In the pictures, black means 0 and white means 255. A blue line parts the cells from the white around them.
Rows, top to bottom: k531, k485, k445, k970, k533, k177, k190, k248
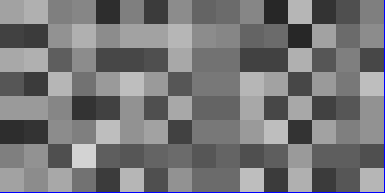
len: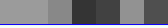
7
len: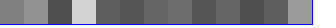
13
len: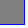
1
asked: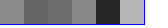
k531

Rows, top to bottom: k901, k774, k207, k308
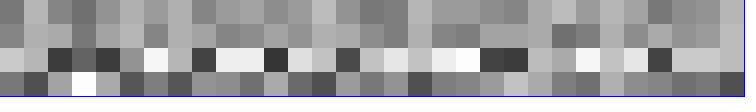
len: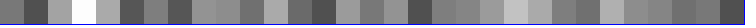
31
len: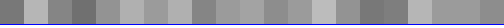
21
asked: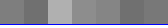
k308
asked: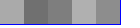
k774
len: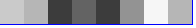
8

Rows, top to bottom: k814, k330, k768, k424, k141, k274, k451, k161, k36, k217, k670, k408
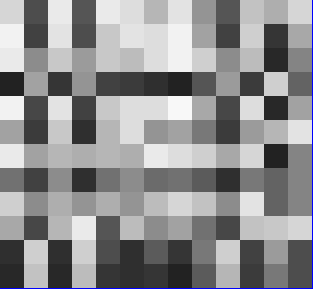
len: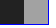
2
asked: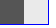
k814

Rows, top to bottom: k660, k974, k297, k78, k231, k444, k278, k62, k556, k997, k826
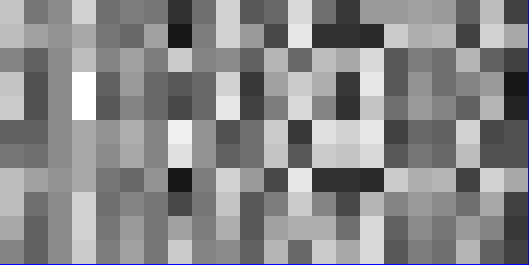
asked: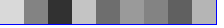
k231
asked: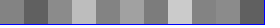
k297
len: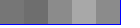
5
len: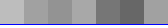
7

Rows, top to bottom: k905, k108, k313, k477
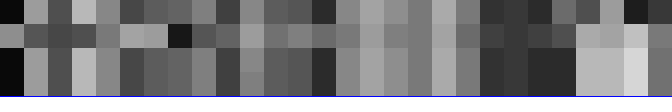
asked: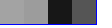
k108
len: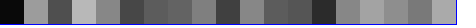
19
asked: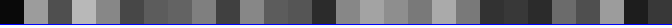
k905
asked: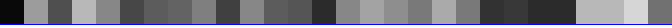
k313

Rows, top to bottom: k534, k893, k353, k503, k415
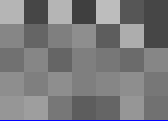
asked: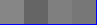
k353
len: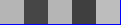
5
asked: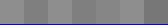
k503
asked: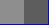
k893

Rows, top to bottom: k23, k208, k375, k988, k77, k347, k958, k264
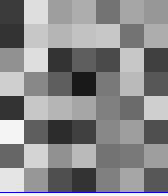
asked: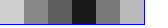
k988
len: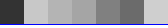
7

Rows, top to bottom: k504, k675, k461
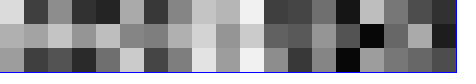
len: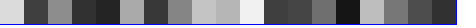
19
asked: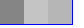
k504
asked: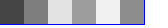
k461
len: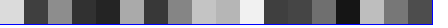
18
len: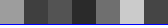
7

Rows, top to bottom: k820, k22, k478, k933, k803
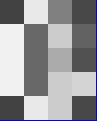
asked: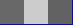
k22
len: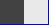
2
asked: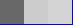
k933
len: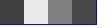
4
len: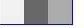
3

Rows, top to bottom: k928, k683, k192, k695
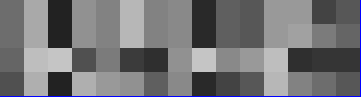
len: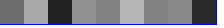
9
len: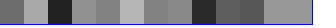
13
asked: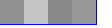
k192
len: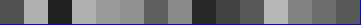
15
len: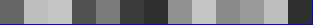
13

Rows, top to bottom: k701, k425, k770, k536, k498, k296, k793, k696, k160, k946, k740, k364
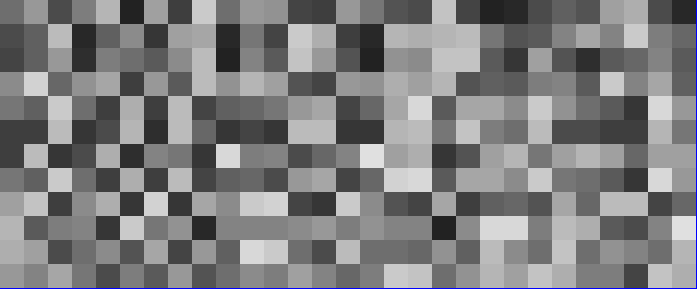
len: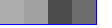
4
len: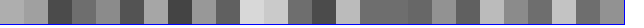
26
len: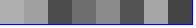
8
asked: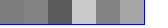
k536
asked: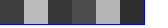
k296
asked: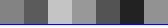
k770
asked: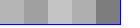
k364

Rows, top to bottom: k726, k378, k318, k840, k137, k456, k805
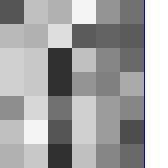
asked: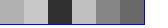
k805
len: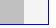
2
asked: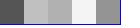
k726
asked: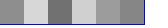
k137
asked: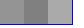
k840
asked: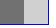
k137
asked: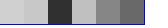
k318

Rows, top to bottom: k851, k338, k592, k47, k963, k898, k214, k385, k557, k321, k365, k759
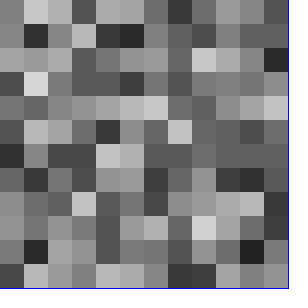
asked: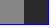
k592
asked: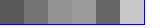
k592
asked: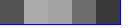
k851
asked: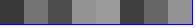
k385
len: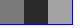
3
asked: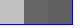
k898
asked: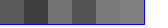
k47

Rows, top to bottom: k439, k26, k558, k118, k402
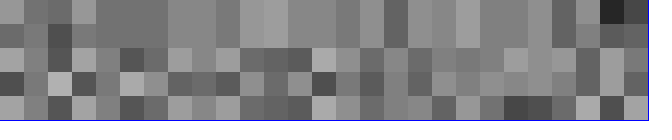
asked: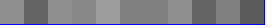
k26
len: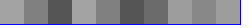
10
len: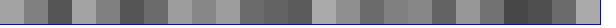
25
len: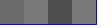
4
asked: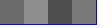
k118

